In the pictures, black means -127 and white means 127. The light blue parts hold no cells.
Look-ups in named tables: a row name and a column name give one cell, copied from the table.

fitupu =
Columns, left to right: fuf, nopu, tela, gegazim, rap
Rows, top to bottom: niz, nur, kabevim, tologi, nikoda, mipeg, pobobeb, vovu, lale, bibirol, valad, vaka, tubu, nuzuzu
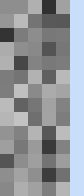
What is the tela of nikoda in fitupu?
3
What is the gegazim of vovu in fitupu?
34
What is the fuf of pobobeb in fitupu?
-2
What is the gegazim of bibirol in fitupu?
-40
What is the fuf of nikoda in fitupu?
49
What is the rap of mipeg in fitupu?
57
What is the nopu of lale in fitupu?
67
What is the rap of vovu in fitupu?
2
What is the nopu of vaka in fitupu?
13
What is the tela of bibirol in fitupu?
52
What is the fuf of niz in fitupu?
14
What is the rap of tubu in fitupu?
-14
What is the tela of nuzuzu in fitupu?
33
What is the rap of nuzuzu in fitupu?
53
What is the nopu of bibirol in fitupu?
2
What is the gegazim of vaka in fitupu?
-12
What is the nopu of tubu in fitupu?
35
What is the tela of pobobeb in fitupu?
10
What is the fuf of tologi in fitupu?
44

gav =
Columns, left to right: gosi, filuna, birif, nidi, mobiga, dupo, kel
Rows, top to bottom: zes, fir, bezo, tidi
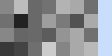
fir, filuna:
-93
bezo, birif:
-22
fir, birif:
-22
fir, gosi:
-15
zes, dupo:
41
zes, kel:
-16
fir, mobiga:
-5
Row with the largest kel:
tidi

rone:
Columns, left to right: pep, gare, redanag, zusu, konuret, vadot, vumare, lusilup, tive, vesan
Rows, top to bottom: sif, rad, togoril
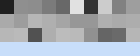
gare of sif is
15
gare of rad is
29
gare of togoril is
58
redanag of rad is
54
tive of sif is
1
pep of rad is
42
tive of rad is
42
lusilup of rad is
47

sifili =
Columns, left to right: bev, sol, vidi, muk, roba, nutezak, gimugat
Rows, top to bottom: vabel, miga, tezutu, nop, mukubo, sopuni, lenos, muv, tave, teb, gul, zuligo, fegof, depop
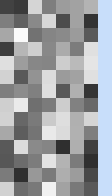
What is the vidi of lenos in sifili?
0
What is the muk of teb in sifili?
105
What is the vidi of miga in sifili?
9
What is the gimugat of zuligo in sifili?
-80
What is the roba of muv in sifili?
77
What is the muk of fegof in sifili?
-5
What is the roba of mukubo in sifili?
77
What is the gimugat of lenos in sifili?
-74
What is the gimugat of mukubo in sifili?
101
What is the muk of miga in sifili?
87
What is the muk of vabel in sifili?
-1

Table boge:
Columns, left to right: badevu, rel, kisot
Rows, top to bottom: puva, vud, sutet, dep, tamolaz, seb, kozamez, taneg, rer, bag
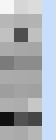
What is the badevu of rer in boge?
-110
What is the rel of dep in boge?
39
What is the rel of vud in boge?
49
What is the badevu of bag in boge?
45
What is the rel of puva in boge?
86
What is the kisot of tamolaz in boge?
12
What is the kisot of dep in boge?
38
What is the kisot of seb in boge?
41
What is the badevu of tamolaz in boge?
-4
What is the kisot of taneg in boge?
71
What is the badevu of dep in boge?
43
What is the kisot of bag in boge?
55
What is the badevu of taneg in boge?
47
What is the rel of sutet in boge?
-49
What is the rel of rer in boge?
-45

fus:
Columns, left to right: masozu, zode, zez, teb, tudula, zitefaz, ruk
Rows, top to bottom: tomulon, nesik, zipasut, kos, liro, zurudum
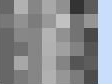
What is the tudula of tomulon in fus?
16
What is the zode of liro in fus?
39
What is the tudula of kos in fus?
32
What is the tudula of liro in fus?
4
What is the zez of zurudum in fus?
6
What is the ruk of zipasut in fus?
-55
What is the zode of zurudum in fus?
-4
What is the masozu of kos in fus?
-24
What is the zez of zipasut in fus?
6

